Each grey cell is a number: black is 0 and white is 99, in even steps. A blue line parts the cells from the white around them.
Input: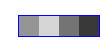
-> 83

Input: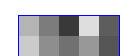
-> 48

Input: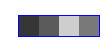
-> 35

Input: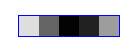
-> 39

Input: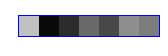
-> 4

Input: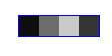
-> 42

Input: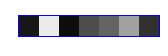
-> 91

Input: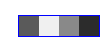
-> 93

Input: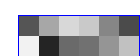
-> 65

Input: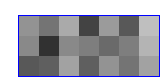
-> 45
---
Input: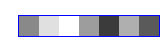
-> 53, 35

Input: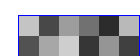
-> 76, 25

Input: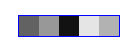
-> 38, 69

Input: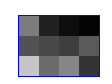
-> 48, 20

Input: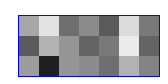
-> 65, 51

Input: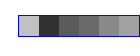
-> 75, 63
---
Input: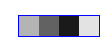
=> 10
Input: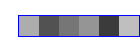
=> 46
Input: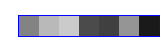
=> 79
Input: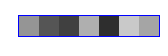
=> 25
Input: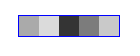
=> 20
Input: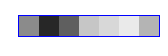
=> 37
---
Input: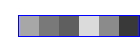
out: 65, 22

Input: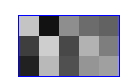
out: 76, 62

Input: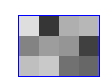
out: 86, 40

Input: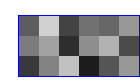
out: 36, 59

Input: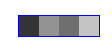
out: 20, 76

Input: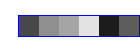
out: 28, 36

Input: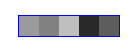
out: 60, 36
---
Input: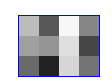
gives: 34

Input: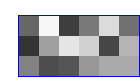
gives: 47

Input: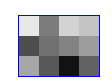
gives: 48

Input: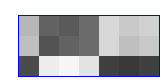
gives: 84

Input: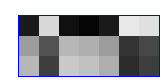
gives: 10

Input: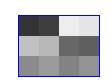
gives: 24

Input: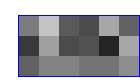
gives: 29

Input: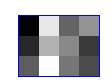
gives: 90

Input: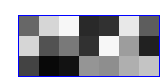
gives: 19
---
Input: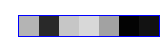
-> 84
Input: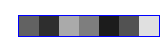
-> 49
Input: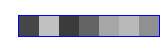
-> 39
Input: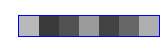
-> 60
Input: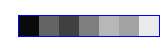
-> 49
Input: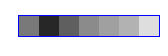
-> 54
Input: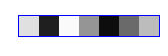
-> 58
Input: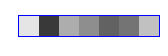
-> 55
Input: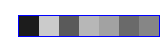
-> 71
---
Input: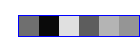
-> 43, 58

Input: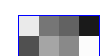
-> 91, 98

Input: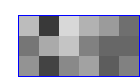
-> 73, 50

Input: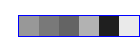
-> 59, 91

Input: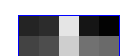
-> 14, 41

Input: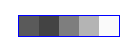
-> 35, 97

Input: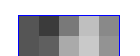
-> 33, 57

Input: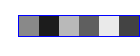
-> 53, 26

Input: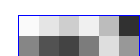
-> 97, 59
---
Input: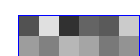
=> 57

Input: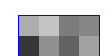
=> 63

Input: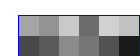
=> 10

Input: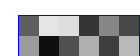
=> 72

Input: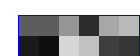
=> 21

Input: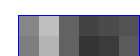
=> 35

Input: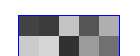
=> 44

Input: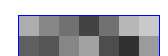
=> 60

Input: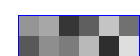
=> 86

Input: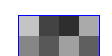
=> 37
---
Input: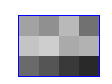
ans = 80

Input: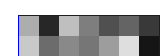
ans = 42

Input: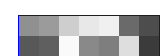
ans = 37

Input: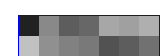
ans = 56

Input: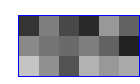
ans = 45

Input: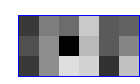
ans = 55

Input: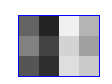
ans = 26

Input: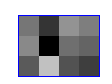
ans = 0

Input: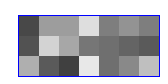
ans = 82
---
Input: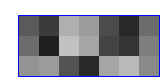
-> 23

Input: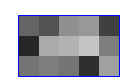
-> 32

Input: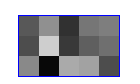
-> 56

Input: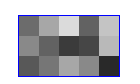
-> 65

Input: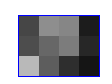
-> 55

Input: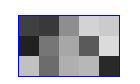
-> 22

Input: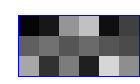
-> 9

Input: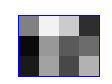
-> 94
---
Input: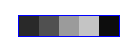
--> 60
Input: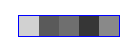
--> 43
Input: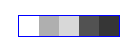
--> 84
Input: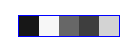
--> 40
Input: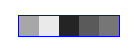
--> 14
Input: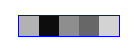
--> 55
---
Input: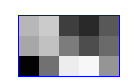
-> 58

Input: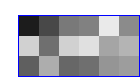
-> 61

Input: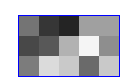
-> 78

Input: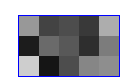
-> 55

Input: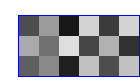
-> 75

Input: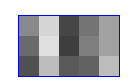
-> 73
